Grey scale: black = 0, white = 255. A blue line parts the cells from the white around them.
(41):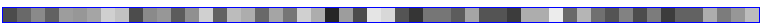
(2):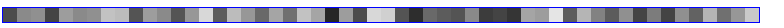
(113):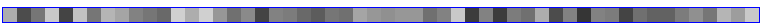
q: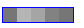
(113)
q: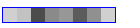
(41)
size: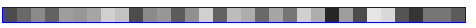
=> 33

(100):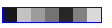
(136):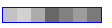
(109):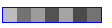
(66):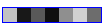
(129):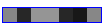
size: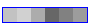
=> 6
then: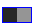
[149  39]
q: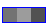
(109)
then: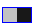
[89 16]
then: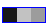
[115  39]
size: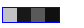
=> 4

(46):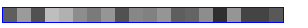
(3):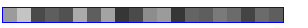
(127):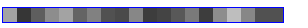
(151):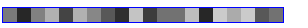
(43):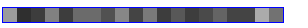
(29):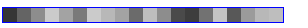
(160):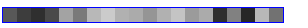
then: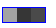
[141 155]
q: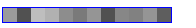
(46)
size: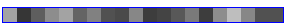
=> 20
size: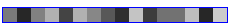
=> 16
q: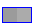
(160)
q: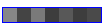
(43)
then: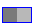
[203 177]

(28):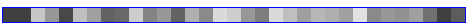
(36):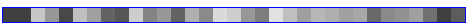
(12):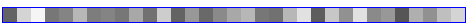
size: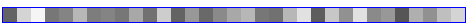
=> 33
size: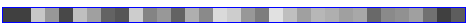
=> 33
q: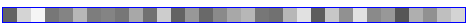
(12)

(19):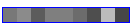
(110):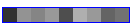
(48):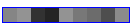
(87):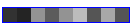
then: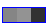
[ 36 147]
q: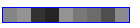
(48)

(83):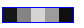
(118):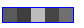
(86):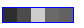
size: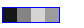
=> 4
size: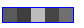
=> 5
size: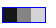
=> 3

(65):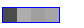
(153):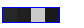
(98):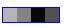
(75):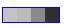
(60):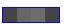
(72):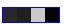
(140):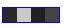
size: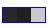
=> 3
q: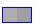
(65)
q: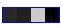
(72)
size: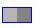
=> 2

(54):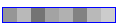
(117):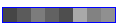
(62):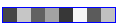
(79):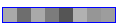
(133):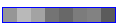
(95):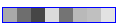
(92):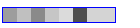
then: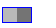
[163 177]
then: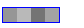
[177 130]
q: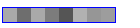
(79)
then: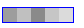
[ 78 212]
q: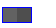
(117)
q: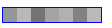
(54)
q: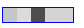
(92)

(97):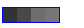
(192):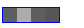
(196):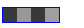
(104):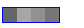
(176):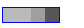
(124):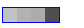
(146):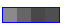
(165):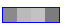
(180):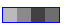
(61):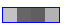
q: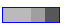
(176)
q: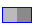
(180)
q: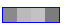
(165)
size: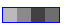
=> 4

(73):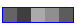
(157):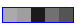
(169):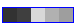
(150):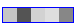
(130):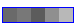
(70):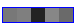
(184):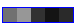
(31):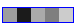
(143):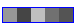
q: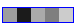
(31)
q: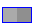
(73)
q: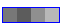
(130)
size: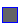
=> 1
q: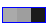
(157)
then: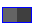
[170 143]
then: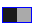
[127 204]

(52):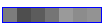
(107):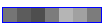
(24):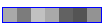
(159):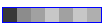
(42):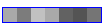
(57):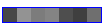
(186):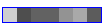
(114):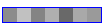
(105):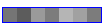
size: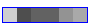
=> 6
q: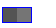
(42)
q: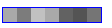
(42)
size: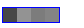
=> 4
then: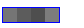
[181 161]
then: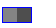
[ 63 111]
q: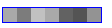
(24)

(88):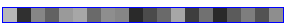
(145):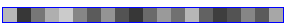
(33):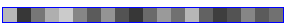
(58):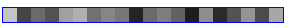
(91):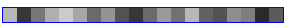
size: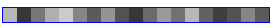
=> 19
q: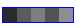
(88)
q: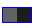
(58)
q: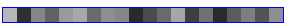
(88)
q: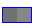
(58)
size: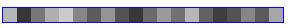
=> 20
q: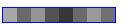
(91)

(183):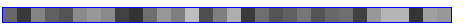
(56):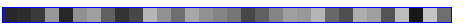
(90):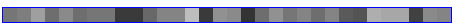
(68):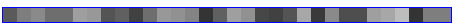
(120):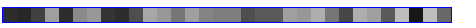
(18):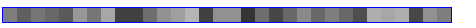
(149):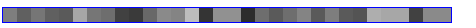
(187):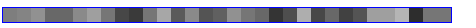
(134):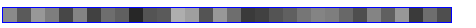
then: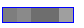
[152  84]
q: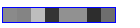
(149)
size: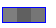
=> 3

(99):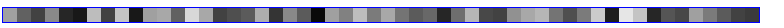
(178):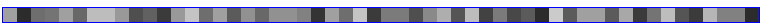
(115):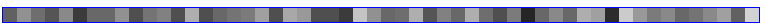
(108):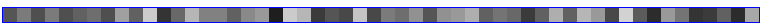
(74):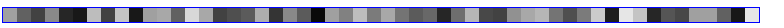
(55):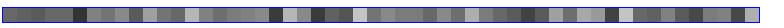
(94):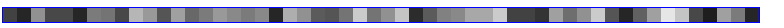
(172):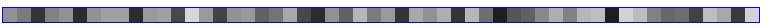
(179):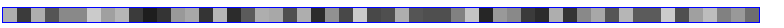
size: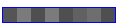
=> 8
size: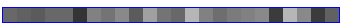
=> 24
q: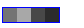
(172)
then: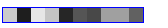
[ 24 230]
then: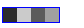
[160  91]

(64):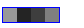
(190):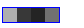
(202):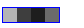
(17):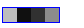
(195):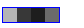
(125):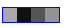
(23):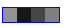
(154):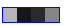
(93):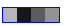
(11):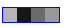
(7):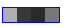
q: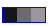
(11)
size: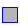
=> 1
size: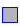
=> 1

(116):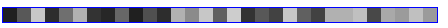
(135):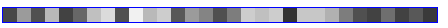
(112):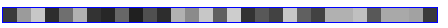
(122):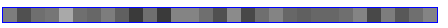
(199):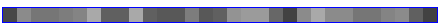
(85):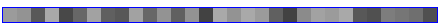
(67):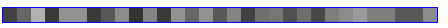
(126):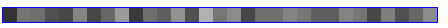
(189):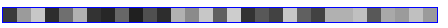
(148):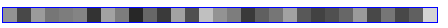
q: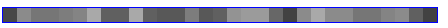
(199)
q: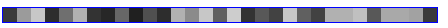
(112)
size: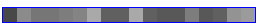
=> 18
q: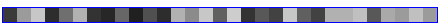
(189)
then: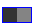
[ 58 147]
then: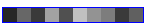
[118 162]
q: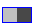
(116)

